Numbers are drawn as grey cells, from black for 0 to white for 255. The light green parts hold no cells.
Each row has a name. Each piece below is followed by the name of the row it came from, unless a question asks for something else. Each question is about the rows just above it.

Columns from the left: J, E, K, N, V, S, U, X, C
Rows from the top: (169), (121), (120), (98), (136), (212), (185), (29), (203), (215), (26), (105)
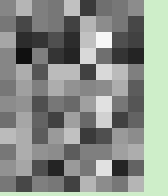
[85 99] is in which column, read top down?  C
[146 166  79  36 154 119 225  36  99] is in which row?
(26)
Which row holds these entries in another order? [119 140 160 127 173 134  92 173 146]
(212)
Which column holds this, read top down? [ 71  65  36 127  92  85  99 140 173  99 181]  C
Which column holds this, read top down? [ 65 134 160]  S

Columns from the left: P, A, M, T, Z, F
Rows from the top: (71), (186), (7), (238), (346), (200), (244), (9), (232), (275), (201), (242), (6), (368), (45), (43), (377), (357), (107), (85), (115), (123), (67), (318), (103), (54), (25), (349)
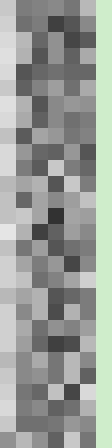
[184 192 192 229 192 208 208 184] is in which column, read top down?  P
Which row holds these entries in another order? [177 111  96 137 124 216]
(54)
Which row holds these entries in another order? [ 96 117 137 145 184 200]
(318)
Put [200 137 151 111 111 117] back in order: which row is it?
(25)
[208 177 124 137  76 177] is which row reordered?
(85)
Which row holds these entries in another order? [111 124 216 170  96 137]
(9)

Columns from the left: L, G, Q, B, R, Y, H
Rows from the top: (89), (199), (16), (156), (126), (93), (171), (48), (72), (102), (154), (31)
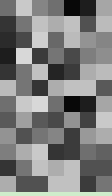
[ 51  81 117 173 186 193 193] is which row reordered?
(199)
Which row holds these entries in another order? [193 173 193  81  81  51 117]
(154)
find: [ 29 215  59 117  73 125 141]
(156)
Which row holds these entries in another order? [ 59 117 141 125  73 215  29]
(156)
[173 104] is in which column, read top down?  B
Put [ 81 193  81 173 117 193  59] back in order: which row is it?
(31)

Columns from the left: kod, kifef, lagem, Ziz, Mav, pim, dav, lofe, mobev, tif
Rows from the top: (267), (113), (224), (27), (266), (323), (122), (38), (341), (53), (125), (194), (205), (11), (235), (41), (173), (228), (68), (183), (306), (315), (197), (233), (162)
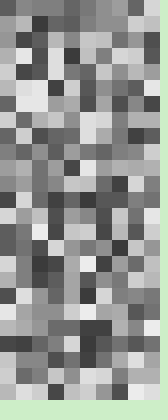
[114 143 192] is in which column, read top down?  Mav
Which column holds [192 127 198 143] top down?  dav
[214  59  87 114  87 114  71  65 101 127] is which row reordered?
(315)
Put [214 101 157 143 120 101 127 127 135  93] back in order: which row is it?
(267)
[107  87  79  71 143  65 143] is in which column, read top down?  dav

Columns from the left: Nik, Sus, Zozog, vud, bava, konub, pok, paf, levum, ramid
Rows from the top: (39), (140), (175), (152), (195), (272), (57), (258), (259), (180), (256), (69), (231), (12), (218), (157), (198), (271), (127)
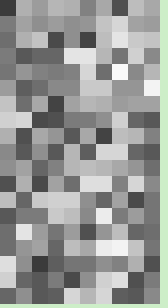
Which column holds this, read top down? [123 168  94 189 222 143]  konub
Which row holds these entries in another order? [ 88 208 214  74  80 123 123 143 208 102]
(258)
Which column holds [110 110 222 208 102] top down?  Nik
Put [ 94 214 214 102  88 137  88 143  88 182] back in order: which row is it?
(180)
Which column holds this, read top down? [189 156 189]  bava

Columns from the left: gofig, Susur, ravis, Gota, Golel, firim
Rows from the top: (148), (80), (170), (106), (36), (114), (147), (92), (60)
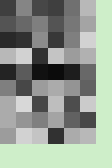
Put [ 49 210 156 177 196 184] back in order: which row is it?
(106)
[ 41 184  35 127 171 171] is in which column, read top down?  gofig
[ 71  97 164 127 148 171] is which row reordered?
(92)

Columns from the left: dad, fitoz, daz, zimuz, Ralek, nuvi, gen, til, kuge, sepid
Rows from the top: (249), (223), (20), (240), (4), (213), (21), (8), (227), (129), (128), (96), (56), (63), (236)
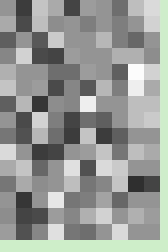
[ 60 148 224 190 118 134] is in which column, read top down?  Ralek
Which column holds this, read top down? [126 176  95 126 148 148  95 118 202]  til
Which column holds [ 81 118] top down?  nuvi
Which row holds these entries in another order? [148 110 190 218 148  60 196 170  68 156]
(249)
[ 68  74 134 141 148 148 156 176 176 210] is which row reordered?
(240)

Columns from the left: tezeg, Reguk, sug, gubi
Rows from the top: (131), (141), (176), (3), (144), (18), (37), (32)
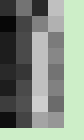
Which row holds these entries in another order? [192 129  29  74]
(18)
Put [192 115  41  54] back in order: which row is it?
(144)

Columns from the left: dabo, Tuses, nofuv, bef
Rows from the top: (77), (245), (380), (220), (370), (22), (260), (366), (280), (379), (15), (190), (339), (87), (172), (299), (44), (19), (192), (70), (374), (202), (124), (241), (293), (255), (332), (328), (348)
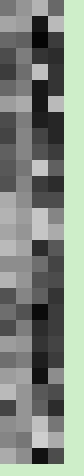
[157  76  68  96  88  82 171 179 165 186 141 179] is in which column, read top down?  dabo
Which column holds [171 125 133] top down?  Tuses
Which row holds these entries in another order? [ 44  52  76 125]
(220)
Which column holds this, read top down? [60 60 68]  bef
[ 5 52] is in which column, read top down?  nofuv
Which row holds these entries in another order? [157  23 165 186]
(245)
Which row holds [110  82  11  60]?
(70)

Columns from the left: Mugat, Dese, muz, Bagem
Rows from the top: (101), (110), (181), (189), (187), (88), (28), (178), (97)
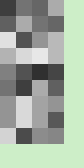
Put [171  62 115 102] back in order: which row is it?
(101)
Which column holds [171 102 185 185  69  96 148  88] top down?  Bagem
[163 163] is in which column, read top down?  muz

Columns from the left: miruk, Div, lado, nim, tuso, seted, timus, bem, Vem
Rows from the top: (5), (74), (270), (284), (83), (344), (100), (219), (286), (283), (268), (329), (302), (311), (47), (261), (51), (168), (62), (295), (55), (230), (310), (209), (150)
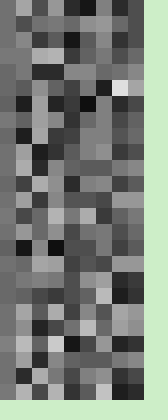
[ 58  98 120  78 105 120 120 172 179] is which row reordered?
(284)
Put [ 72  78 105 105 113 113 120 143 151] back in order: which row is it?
(47)
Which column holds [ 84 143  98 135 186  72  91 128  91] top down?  seted

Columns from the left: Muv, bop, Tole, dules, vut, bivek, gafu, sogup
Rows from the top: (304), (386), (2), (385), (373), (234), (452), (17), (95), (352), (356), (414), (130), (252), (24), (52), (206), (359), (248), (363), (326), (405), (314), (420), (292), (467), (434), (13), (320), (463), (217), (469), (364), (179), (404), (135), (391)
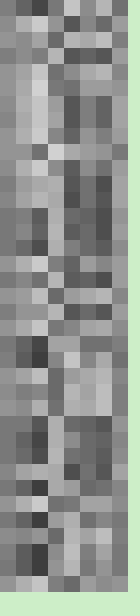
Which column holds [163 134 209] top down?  dules
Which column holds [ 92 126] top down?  vut
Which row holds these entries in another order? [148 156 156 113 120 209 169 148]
(234)
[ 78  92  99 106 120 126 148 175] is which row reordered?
(252)
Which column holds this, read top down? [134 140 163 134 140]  sogup
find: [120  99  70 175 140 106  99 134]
(13)

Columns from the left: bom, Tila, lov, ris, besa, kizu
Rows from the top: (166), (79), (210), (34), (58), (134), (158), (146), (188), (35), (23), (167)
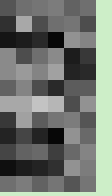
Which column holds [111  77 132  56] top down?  kizu
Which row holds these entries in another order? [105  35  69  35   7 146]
(188)
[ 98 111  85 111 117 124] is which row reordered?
(166)
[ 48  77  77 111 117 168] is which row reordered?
(79)

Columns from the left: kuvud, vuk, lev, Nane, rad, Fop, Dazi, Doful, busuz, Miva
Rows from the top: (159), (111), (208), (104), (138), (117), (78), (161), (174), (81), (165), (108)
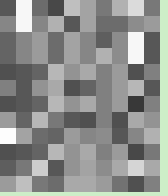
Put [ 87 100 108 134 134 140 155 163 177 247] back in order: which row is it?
(104)
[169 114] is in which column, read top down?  Doful
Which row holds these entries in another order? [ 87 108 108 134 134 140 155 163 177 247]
(111)
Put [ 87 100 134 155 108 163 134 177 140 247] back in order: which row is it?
(104)
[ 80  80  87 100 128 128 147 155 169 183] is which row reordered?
(138)
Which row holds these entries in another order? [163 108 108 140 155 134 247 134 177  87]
(111)

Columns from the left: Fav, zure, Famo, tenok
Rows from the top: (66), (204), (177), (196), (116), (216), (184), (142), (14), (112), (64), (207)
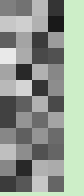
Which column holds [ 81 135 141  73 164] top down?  tenok
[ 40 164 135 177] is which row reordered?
(116)

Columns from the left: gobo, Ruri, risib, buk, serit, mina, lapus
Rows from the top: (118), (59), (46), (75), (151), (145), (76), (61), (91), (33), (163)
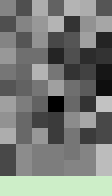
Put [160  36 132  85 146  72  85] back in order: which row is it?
(46)
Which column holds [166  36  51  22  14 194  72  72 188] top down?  lapus
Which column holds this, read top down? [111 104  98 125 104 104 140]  Ruri

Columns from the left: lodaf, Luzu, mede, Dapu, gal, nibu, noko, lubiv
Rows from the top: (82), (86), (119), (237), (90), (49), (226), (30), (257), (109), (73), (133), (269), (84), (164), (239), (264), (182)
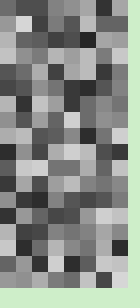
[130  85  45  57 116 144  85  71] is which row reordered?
(49)
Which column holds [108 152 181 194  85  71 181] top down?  lodaf

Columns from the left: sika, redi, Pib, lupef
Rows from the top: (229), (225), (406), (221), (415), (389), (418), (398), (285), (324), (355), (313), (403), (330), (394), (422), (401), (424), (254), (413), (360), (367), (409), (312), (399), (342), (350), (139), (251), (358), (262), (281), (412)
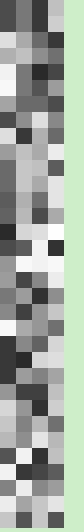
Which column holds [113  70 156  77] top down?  lupef
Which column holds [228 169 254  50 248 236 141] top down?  lupef
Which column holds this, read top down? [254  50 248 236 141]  lupef
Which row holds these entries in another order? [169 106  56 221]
(406)

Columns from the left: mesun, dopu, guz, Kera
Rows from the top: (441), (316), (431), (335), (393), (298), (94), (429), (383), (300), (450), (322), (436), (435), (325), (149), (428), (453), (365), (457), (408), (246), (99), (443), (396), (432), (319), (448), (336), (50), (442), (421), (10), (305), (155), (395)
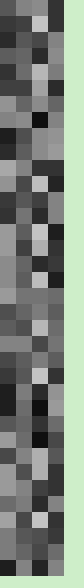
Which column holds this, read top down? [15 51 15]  guz
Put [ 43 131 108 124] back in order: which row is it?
(421)
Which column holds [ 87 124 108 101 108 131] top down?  dopu
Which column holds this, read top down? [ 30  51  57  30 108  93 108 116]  Kera

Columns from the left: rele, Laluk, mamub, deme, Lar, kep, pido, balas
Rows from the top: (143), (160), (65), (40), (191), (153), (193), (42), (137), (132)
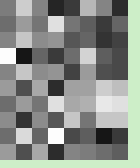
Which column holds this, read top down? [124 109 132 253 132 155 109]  rele
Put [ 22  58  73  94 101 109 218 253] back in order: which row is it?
(137)

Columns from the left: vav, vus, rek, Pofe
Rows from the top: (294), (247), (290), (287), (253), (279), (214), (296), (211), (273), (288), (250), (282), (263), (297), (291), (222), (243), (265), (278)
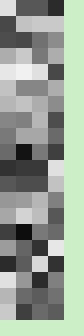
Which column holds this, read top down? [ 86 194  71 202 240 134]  vus
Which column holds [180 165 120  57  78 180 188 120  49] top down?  rek
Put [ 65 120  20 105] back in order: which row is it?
(273)
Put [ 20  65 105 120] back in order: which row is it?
(273)

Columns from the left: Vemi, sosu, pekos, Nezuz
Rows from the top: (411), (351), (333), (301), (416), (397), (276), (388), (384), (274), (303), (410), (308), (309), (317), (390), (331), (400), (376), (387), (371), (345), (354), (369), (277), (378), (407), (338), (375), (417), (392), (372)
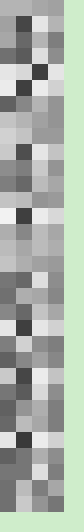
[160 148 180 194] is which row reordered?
(388)
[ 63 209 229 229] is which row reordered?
(371)
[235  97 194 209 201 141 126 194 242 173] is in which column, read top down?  Vemi
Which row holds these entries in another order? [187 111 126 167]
(392)
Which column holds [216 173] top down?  pekos
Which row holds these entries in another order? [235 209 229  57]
(338)

